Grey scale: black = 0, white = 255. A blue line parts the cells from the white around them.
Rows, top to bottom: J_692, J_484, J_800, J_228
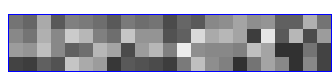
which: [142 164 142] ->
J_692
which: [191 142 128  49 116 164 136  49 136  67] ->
J_228
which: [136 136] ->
J_800

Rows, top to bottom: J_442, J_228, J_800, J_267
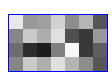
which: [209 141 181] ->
J_442
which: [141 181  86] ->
J_442
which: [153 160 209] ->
J_442
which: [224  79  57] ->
J_228

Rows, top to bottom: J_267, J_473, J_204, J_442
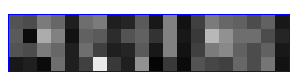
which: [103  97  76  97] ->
J_267
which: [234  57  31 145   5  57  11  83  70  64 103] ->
J_442
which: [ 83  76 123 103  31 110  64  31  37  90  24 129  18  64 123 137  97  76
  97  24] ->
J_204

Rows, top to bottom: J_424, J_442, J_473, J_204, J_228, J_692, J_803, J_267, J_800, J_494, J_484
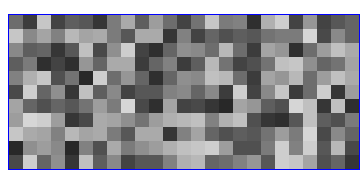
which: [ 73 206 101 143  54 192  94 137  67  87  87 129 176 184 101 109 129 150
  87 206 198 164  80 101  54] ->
J_484
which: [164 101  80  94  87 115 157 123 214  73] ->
J_800
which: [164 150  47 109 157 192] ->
J_473
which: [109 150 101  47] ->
J_228
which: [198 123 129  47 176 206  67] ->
J_424
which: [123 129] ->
J_424

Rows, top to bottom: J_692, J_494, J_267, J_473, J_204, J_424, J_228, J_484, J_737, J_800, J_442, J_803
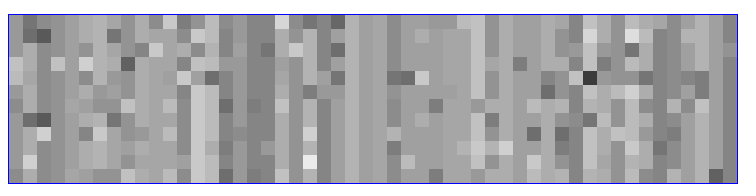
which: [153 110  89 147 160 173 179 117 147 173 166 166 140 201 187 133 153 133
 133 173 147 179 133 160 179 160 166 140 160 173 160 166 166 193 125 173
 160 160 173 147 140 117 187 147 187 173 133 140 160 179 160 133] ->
J_484
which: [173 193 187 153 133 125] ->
J_737

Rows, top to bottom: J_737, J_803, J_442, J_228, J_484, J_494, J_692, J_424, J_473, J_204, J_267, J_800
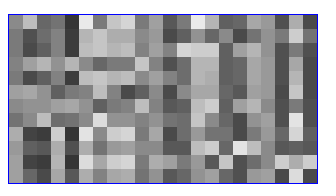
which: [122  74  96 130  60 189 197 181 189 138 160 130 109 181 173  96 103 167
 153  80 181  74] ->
J_484
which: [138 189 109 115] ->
J_424
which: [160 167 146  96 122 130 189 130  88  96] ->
J_692
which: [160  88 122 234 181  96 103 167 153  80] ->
J_737
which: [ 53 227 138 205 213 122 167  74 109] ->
J_473

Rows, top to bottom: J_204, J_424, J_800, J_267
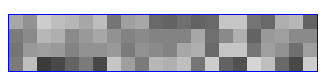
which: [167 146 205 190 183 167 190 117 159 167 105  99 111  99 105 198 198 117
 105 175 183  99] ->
J_204
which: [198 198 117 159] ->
J_800
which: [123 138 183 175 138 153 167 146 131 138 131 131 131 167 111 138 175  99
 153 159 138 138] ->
J_424

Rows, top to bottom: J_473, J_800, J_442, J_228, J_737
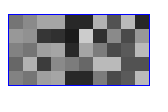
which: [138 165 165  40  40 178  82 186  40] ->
J_473
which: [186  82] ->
J_228
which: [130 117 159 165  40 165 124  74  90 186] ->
J_442

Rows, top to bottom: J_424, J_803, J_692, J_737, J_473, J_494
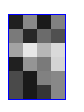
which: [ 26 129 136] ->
J_473
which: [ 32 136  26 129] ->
J_424

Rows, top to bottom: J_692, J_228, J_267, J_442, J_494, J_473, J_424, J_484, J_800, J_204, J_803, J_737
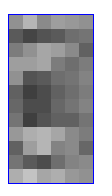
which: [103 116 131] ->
J_424
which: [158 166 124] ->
J_442

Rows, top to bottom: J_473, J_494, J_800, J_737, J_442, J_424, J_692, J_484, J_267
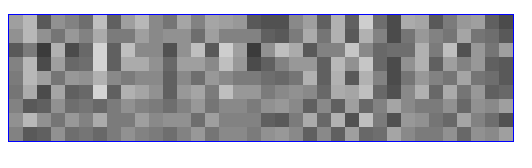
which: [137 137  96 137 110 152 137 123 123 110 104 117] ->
J_442
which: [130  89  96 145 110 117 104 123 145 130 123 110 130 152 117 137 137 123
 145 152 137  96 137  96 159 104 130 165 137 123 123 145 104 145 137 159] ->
J_692
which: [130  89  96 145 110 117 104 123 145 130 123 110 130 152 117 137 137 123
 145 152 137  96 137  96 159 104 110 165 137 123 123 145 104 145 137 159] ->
J_267

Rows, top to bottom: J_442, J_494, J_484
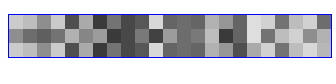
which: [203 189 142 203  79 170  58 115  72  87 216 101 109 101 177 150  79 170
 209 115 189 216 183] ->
J_484
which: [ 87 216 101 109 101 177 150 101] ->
J_442
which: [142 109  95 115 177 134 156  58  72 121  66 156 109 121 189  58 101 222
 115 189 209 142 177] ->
J_494
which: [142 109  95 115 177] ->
J_494

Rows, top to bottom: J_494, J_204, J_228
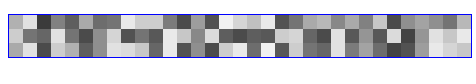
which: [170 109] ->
J_494
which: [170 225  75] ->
J_228
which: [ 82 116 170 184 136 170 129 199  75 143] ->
J_494
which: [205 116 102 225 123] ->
J_228
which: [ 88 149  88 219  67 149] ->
J_204

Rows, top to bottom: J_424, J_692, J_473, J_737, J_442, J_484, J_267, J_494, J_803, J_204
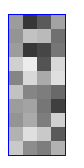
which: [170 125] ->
J_494
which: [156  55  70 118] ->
J_473

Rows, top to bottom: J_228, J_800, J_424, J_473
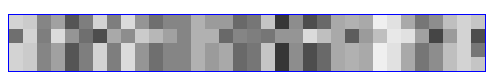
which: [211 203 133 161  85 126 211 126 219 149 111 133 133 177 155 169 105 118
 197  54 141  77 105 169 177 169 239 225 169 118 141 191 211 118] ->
J_424

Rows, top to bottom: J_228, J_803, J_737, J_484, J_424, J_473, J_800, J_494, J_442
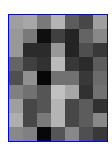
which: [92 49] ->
J_800
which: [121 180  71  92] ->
J_494
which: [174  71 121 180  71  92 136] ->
J_494

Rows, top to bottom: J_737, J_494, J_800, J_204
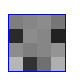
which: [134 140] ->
J_737
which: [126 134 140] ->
J_737
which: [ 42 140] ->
J_494
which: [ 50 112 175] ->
J_204
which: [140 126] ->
J_800

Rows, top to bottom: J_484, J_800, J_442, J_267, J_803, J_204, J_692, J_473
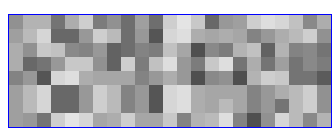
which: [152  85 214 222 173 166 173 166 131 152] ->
J_800
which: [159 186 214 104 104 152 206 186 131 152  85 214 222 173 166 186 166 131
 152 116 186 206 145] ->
J_692
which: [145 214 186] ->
J_473
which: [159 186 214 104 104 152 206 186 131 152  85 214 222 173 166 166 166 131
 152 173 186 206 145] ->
J_204
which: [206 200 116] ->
J_803

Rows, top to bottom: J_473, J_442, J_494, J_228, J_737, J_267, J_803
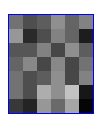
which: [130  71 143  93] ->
J_494
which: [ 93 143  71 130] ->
J_737
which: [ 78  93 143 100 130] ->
J_473
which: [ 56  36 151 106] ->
J_803
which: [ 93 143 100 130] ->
J_473
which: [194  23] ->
J_267
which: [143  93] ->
J_494

